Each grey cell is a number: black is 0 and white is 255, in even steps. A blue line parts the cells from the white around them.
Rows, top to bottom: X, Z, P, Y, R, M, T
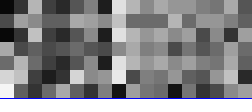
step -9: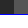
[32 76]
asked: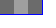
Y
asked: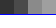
T
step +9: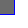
[116]
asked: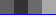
T

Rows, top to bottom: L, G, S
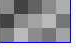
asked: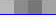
S
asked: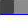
G
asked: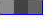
L
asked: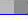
S
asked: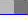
G

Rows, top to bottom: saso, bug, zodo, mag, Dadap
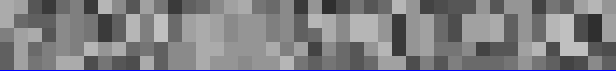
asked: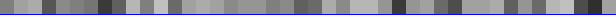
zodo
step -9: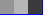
[140 173  49]
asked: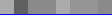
Dadap
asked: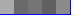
mag
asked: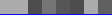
Dadap

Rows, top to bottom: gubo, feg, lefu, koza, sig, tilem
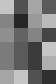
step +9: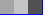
[174 206  90]
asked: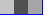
gubo
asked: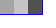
tilem

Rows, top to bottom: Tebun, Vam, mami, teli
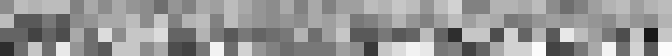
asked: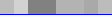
Tebun
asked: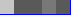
mami
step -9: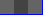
[91 58 91]
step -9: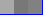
[160 111 120]
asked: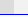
teli
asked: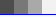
teli

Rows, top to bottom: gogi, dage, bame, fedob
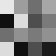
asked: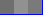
bame
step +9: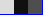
[229  25  87]
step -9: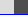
[211  69]
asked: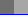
gogi
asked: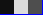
dage

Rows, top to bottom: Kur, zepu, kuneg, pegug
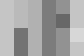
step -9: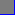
[115]
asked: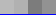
Kur
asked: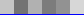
kuneg
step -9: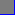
[115]
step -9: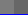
[115  94]
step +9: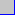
[206]

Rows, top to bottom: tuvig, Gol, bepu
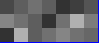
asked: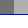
Gol
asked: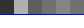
bepu
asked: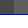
tuvig
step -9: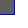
[85]
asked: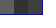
tuvig
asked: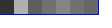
bepu
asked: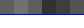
tuvig

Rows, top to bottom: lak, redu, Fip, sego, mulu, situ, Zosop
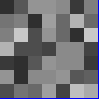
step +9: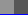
[157  96]
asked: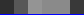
mulu
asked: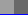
redu
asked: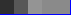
mulu
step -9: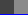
[ 58 129]

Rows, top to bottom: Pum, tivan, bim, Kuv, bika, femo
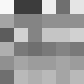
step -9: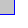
[188]
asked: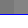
Kuv
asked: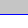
bim
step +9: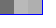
[120 194 184]

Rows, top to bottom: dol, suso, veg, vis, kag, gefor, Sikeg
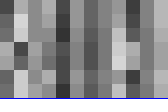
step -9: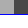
[164  63]
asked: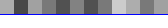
vis
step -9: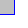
[183]
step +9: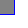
[139]
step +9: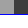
[170  70]
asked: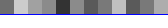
Sikeg

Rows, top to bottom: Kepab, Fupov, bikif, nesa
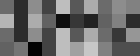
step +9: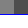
[138  87]
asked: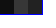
Fupov
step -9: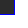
[35]
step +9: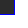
[53]
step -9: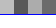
[181  79 163  98]

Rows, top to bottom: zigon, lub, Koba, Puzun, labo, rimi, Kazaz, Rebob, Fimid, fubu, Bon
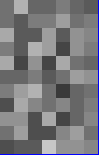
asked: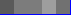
lub
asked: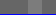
zigon

